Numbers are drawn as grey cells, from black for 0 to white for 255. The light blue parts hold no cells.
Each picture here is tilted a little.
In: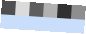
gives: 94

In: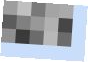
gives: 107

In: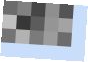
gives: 123

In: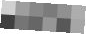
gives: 102

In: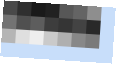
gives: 238

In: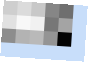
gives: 185

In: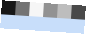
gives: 246
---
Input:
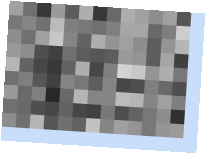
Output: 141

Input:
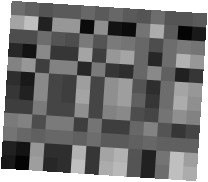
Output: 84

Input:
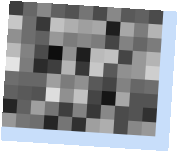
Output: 89

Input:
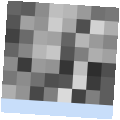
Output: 154

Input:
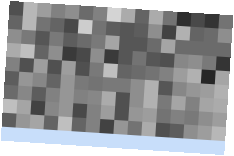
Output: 73

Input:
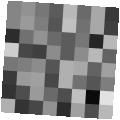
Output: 106

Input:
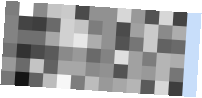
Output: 83
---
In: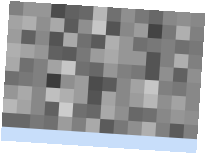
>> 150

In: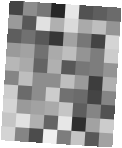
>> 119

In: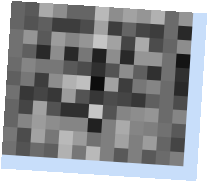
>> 170

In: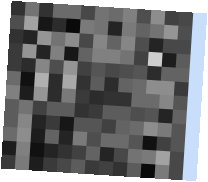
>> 50

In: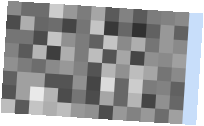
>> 109

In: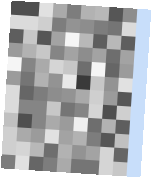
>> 225

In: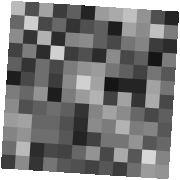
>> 162

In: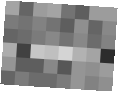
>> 156

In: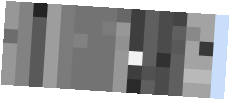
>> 36
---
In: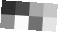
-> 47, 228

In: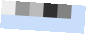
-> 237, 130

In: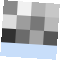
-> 138, 86

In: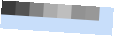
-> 59, 152

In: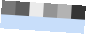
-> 121, 53

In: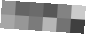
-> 145, 63

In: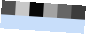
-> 81, 60

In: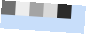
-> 112, 43

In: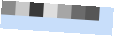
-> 139, 86
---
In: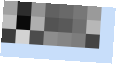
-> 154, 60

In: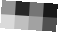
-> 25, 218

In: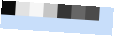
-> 75, 12

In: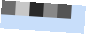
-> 84, 109

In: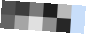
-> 185, 100

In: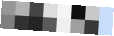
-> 200, 128

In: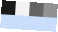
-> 146, 26

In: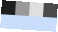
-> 74, 31
